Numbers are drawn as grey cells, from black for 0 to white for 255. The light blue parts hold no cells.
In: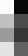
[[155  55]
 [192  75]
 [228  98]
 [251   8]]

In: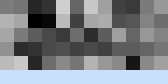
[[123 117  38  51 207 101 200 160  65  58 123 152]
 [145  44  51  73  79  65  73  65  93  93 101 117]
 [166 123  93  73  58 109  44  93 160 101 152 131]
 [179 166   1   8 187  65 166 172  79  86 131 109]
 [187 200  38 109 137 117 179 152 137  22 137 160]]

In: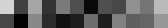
[[ 71   2 136  43  17  29 109  29 129  94 101 151]
 [211  64 165  51 123  79  10  79  71 144 117 186]]

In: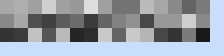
[[ 52  59 194  85 187  37  45 201 100 201 181  71  52 123  25]
 [137 167  79  65  92 108  59 100 130 145  71 152 152 207 137]
 [167 174 160 207 160 152 222 160 115 115 187 167 137 100 123]]

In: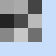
[[ 35  74 186]
 [135 199 111]
 [163 170  68]]

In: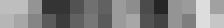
[[182 167 133  90  60  97 119  90 155 167  82  67 148 126 221 198]
 [190 190 148  52  52  82 112  97 155 141  75  37 148 155 221 161]]

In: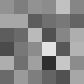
[[ 75 120 140 226  87 180]
 [ 93 106 186  81 134 174]
 [106 154 126 100  81 167]
 [146 126 146 140 193 134]
 [167 167  93 112 120 100]
 [174 112 160  46 199 140]]

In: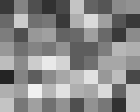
[[ 36 132  93 139 167 189 225 152 189  72]
 [ 57 132  79  49  72 196  99  85 139 146]
 [105 204 112 119  57 175 218 160  85  57]
 [125  79 152 160  99 105 160 105  57 139]
 [152 112 132 119 146  93  93 125 183 175]
 [175 160 240 183 225 175 167 218  99 196]
 [189 139 204 233 212  93 112 167 167 146]
 [196 119 160 112 146  79 146 119  49 196]]
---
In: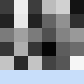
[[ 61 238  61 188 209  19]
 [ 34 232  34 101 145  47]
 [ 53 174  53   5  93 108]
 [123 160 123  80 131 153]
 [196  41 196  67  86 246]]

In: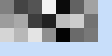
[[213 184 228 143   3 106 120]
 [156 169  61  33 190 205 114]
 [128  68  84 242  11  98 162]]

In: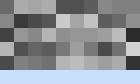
[[106 172 165 172  80  80  93 136 128 128]
 [ 66 150 136 180 143 150 150 158 188  43]
 [ 74 128 121 113 180 188 172 158 172  51]
 [180  80 100  93 121 158 121  74 113 208]
 [136  58  74  86 202 165 194  93 106 143]]

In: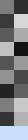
[[ 58 215]
 [125 200]
 [ 52 178]
 [ 90 170]
 [ 84 154]
 [ 34  98]
 [146  72]
 [125  46]
 [193  19]]

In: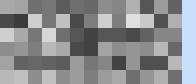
[[184 192 141 192 141 156 126 156 169 111 149 176 111]
 [207 169 119 215 111  86  66  86  86  73  98 134 134]
 [169 163 111 119  92 111 104 141 134 176  86 156  98]
 [141 149 126 184 169  73  66 163 141 149 141 184 104]
 [163  98 104  98  92 156 119 134  66 149  80  80 184]
 [ 73  59 207 119 192  73 126 207 126 223 200  80 176]]

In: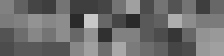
[[123 129 147 135 141  42 201 103  69  42  89  97 174 141 123 123]
 [ 83 109 135 116 141 103 147  48 129 129  89  76  54 103 147 153]
 [129  97  69  62 116  62  62  69 116 160  76 116  83 116  62 103]
 [ 76  89  89  83  83 135 160 109 168 123 109  97  69  76 153 160]]

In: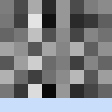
[[ 87 158 206 107 125  63 133 101]
 [164 145  87 164 133 177  95 145]
 [101 119 192  81 139  69 133 113]
 [177 107  63 113 139 184  87 158]
 [125  75 170  42 151  75 125 139]
 [119  63 228  16 151  42  56  95]
 [119  56 220   8 151  42  69 101]]
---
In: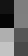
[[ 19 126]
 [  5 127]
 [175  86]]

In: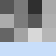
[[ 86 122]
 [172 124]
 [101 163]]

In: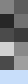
[[131  92]
 [ 39 113]
 [ 75  59]]

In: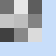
[[113 230]
 [197 189]
 [ 64 136]]

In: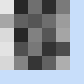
[[230  39]
 [166  97]
 [218  39]]

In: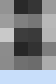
[[147  41]
 [157 128]
 [201  61]]
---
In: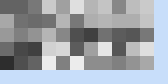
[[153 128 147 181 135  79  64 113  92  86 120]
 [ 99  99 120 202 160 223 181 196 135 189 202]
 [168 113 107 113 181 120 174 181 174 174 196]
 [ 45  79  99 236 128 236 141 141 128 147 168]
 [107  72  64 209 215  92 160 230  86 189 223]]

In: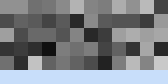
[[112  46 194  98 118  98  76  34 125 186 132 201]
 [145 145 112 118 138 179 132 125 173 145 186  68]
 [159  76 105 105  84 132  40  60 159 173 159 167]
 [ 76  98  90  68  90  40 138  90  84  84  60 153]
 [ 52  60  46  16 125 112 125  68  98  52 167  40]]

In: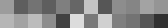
[[182 163 188 141  65 220 121 208 127 115  86  49]
 [156  94 115  94 127 102 196  86 141 133 163 149]]

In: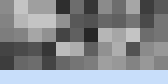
[[131 182 196 196 145  88  82 103  96 117  74 117]
 [125 131 166 145  68  96  38 182 166 196 109 117]
 [139 196 159 159  46 109  54 139 109 166  61  88]
 [ 61 103 109  68 103 117 125 159 152 131 152 131]
 [ 68  74  82  54 188 174  96 145 174  82 139 152]]

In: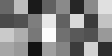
[[ 74  81 126 231  97 217  59 195]
 [202 174 120 252 112  89  81 153]
 [104 189  26  97 138  38 138 224]
 [166 153  18 160 132  59 209  45]]

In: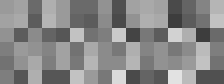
[[126  86 175  86  86 194 154 120 218  74 100  86 226 187  80  80]
 [114 146 169 126 162 120 181 139 139 181 120 146 139 154 194 114]
 [126 154 146 132 162 114 169 139 120 175 132 146 120 139 187 126]
 [146  92 139 100  86 194 114 126 202  68 120  92 210 175  61 106]
 [154 162 106 175 154 106 106 146  80 162 169 162  74 100 132 181]
 [162 169  92 181 154 100  92 139  74 146 175 169  61  92 114 194]]

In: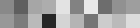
[[152 124 186  38 212 180 117 204 186 220]
 [137  95 166 173 227 130 233 109 145 158]]

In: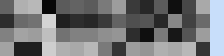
[[ 99 176 184   8  91  99  91 122 157  58  39  91  15  71 169]
 [129 163 157 191 114 129 129 143 149  45  15 122  23  85 157]
 [ 45 106 114 212  31  45  39  58  99  79  85  39 136  65 106]
 [163  31  31 206 176 169 184 122  52 157 149 176 169 184  52]]
